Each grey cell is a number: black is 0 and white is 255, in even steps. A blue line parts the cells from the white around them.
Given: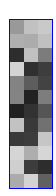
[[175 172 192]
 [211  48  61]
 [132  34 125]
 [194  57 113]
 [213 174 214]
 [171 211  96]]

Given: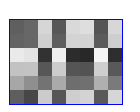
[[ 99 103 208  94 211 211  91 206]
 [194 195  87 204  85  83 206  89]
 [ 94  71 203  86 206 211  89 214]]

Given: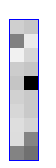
[[128 234]
 [204 197]
 [209 201]
 [222 212]
 [131 112]]

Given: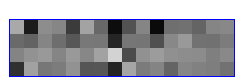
[[106  99 133 110  87 120 119  37 118 117  80 136 153 114 113 124]
 [ 48 161 119 124 146  85  86  36 165 123 132 100 134 129 126 114]]

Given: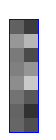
[[151 183]
 [128 149]
 [115  88]
 [102  79]]

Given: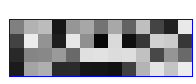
[[ 66 236 147  30 231 144   7 218  15  55 209 203  55]
 [ 27 164 175  42  43  22  21  17  64 180 228 196 236]]

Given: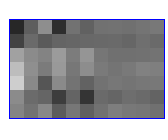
[[ 66 106  90 100 102 104 105 106 102 111 106]
 [189 143 123 153 119 141 122 116 121 129 127]
 [139 107 101  61 100  52 106 101 110 106  99]]

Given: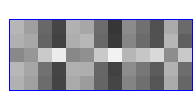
[[176 168 100  66 174 183 104  57 134 107  81 182  95]
 [183 166 113  69 176 174 102  65 140 119  92 178 109]]

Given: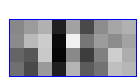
[[139 185 204  11 241 118 156 140 163]
 [112  73 154  31 181  91 114 191 182]]
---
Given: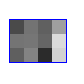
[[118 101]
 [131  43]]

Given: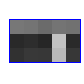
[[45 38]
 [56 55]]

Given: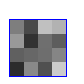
[[ 50 111]
 [103 110]]

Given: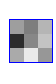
[[135 195]
 [234 151]]

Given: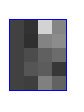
[[ 47 131]
 [ 76  96]]

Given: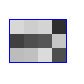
[[ 79  86]
 [192 219]]

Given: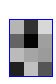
[[  3 159]
 [165 155]]

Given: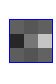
[[118 197]
 [ 84  98]]
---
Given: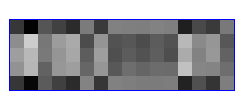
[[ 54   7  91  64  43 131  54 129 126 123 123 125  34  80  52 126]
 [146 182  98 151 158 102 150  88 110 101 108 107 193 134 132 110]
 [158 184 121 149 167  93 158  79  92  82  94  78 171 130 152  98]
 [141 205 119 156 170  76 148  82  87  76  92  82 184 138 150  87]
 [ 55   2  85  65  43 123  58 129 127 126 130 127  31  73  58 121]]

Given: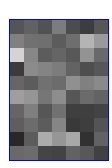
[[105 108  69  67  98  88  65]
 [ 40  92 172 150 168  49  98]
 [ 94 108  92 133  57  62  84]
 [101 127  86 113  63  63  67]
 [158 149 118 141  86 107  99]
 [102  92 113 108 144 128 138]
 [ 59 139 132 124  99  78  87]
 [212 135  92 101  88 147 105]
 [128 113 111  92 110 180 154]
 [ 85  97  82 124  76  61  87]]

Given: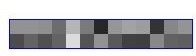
[[ 76  99  80  99 219  84 146  89  65  63 136  98  95]
 [146 146 143 108 181 122  39 150 162 157  51 135 148]]

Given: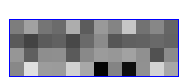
[[136 224 156 155 209 168   4 132  14 145 211 167]
 [150  95 142 143  90 137 155 151 162 144  81 139]
 [ 90  67  91  97  72 106 139  86  96  98 105  99]
 [125 161 117 107 173  92 153 132 198 114 135 101]]

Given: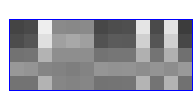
[[115 115 179 134 131 134 115 116 117 180 116 179 113]
 [152 148 133 130 126 131 149 146 147 141 148 141 153]
 [114 116 179 142 142 142 115 118 118 176 116 176 112]
 [ 76  85 223 160 168 159  82  91  90 208  85 208  71]
 [ 68  73 238 138 136 138  71  77  79 229  74 227  60]]

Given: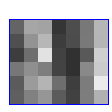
[[ 95 129 150  91  65 125 177]
 [ 91 155 180 110  62 124 235]
 [119 143 126  67  48 137 203]
 [ 61 110 226  66  49  89 207]
 [ 79 147 183  61  76 121 181]
 [100 166 163  53  77 120 182]]

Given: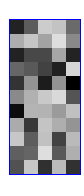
[[ 81 199  48 187  49]
 [ 95 101 222  89 175]
 [199  93 193  66 186]
 [171  56 196 174 148]
 [ 13 180 179 155 192]
 [138 177 201 217  84]
 [ 51 147  28 147   0]
 [102  89  66  32 214]
 [ 34  72  72 166  35]
 [173 198 163 222 137]
 [ 34  92 204 195 106]]

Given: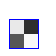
[[ 86 249]
 [233  46]]

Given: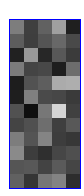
[[ 97  53 118 131  45]
 [ 85  88  67  90  69]
 [138  61  47  70  79]
 [125  84 132  61  55]
 [ 68  80 110  63  88]
 [ 81  15 119 213  64]
 [ 30 127  74  71  58]
 [ 29  82  94 171 174]
 [123  68  72  30 109]
 [ 33 152  39  88  59]
 [ 93  62  84 104  73]
 [125  63  97 160  31]]
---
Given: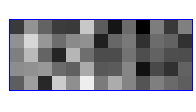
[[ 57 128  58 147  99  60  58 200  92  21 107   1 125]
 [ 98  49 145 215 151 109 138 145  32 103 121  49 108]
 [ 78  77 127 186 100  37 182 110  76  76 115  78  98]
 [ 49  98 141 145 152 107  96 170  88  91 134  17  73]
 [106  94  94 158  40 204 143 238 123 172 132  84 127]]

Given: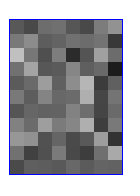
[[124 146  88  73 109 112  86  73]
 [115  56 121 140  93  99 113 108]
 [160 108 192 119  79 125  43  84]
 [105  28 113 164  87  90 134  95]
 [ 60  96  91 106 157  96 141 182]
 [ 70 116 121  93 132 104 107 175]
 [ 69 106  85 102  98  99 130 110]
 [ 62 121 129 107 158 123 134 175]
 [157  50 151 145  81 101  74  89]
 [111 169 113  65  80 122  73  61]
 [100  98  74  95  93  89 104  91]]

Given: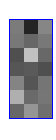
[[ 36 134 123]
 [103 120 120]
 [193 104  79]
 [ 90  79  86]
 [ 85 117 132]
 [106 118 175]
 [149 111 103]]

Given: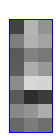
[[180 147  67]
 [177 164 126]
 [130 120  90]
 [174 152  92]
 [215 212 140]
 [ 46  60  90]
 [148 173 135]
 [124 111 104]]

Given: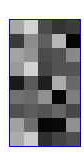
[[ 52  60 168 210  75]
 [183   4  58 139  95]
 [ 82 136 163 147  75]
 [ 84  84 153 210  69]
 [172 105  26  90  31]
 [  8 126 113 106 144]
 [101  71  80  92  83]
 [  9 144 160 110   6]
 [ 66  78 171 203  45]]

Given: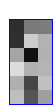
[[122 124  46]
 [205 178  48]
 [ 17 177 165]
 [176 180 220]
 [ 69 192 175]
 [ 85 158 191]]

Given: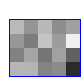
[[141 160 186 148 185]
 [157 240 151 125 196]
 [161  97 129 165 117]
 [139  43 182 180 131]]
